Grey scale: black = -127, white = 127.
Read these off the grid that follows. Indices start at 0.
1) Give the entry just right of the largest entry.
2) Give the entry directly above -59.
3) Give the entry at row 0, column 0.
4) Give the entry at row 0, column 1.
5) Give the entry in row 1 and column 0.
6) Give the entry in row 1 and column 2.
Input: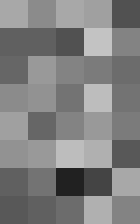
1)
3
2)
48
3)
40
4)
11
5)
-31
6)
-46

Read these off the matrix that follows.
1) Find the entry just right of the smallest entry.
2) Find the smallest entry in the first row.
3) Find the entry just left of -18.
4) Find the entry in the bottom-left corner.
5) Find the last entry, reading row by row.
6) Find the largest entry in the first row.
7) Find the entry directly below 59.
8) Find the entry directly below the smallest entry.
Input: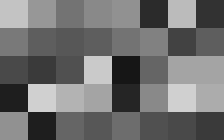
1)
-26
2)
-84
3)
-40
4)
17
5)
-69
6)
67
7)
-61
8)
-90

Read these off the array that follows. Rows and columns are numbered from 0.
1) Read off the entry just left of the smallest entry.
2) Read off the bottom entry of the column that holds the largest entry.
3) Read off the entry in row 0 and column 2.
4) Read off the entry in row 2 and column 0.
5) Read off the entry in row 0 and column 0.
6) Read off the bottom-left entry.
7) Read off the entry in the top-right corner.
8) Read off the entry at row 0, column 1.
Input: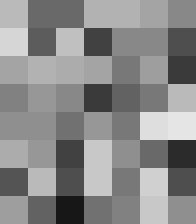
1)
-29
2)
15
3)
-22
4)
36
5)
58
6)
30
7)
8
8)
-22

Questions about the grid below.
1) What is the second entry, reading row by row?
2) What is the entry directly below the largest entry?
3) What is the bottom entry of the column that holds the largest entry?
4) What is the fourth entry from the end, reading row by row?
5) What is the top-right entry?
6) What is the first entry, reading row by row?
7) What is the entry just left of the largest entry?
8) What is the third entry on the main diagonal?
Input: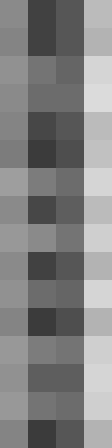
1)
-62
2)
59
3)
51
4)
4
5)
59
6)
10
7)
-19
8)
-26

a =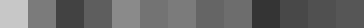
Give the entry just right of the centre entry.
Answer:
-26
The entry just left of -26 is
-4
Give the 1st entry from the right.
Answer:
-41

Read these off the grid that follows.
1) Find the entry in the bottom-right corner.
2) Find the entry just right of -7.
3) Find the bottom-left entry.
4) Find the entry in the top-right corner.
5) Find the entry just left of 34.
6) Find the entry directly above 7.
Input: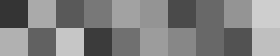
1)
63
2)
34
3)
49
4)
78
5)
-7
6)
-53

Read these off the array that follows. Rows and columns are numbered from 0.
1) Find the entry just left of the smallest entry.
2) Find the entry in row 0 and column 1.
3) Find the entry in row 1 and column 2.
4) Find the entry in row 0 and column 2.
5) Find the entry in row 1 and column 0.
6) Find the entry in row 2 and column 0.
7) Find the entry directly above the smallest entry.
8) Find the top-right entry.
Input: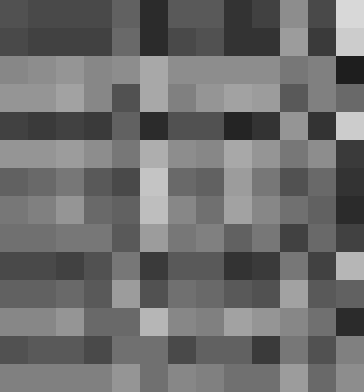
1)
0
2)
-54
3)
-62
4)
-54
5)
-54
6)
7
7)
76
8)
88

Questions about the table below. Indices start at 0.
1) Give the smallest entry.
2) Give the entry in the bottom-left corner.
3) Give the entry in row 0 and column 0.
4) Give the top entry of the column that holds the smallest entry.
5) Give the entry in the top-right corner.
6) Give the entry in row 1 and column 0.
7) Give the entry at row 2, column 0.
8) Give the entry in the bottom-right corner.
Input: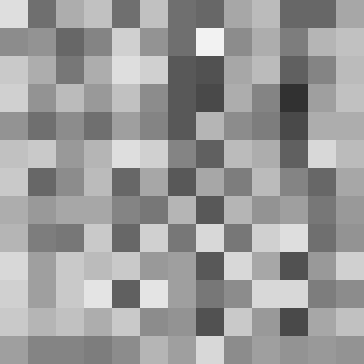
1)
-78
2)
31
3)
94
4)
-24
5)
39
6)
12
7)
73
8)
19

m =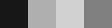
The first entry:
-103
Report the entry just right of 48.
81
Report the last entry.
0

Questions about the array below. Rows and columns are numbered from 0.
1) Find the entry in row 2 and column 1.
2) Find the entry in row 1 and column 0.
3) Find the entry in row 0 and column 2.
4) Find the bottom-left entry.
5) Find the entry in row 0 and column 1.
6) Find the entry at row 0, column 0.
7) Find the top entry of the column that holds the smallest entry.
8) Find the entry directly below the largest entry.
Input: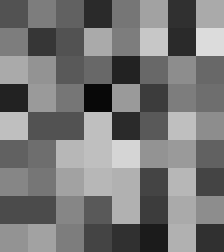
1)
19
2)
-2
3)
-30
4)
19
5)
-2
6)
-45
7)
-85
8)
-23

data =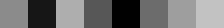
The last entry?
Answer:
66
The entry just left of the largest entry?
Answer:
30

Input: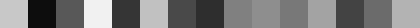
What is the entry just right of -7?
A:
35
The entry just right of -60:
-20
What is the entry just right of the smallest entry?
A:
-39

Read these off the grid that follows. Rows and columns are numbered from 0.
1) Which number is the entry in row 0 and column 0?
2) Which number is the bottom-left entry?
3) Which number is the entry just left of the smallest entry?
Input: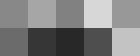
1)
8
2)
-20
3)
-73
